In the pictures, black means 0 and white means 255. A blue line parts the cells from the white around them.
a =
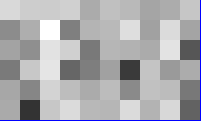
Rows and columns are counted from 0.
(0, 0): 217
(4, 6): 138
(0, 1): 205
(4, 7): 193
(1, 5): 185
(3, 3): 102
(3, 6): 58
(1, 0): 140
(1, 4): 180
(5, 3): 219
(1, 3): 127
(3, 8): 154
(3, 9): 172
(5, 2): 199
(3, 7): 196
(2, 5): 182
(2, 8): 227
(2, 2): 226
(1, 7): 161
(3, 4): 126

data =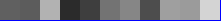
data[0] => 96
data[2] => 178
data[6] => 134
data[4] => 62

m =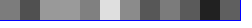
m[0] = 124
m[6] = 139
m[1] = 80

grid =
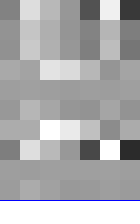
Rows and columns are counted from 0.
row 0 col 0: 130
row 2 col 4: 127
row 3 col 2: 227
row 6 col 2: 255
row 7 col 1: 222
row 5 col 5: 165
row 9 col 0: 156
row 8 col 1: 157
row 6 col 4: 192
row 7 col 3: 152
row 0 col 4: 82
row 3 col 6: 164
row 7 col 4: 72
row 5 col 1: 182
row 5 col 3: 150
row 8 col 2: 159
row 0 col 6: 57
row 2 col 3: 151
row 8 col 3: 159
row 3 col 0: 169
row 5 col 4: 147

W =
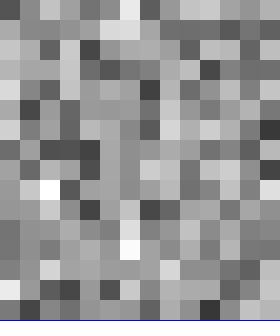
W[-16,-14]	84
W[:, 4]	[115, 159, 71, 109, 155, 154, 185, 67, 78, 161, 68, 140, 174, 167, 153, 148]
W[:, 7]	[93, 166, 174, 128, 65, 113, 90, 150, 204, 159, 72, 129, 162, 162, 134, 98]
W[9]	[153, 199, 255, 88, 161, 165, 140, 159, 185, 113, 132, 193, 128, 223]
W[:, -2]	[148, 116, 100, 110, 127, 179, 123, 95, 143, 128, 166, 128, 120, 97, 132, 193]
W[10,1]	154
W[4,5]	174
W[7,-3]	132
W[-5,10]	139
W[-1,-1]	182
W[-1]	[122, 70, 134, 112, 148, 156, 150, 98, 173, 144, 55, 139, 193, 182]
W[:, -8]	[234, 220, 171, 117, 161, 155, 136, 143, 142, 140, 194, 221, 251, 155, 201, 150]
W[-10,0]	208
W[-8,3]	161
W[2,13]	190
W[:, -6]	[152, 111, 159, 172, 181, 199, 213, 171, 191, 185, 102, 150, 139, 214, 179, 173]
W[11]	[116, 145, 149, 172, 140, 127, 221, 129, 150, 193, 139, 169, 128, 134]
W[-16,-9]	140
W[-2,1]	153
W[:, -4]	[201, 112, 190, 72, 146, 122, 205, 114, 193, 132, 169, 139, 123, 142, 170, 55]
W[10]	[150, 154, 201, 141, 68, 160, 194, 72, 102, 164, 169, 119, 166, 144]
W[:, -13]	[138, 136, 174, 166, 134, 72, 125, 159, 105, 199, 154, 145, 143, 147, 153, 70]
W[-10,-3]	177
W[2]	[197, 174, 98, 202, 71, 149, 171, 174, 159, 96, 190, 184, 100, 190]
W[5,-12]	155
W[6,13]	57
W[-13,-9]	86

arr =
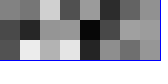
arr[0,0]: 130
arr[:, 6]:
[99, 160, 111]
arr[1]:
[73, 38, 149, 151, 7, 72, 160, 156]
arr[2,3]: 229
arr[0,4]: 155
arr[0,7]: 145

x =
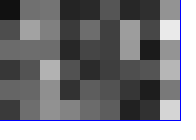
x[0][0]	17
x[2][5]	64
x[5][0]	58
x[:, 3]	[36, 58, 39, 81, 50, 131]
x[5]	[58, 110, 145, 131, 107, 93, 33, 49, 213]
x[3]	[55, 83, 178, 81, 43, 62, 78, 84, 182]
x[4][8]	121
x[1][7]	71
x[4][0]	101
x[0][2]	116
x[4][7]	29
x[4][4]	93
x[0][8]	147
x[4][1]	103
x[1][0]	77
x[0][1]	112
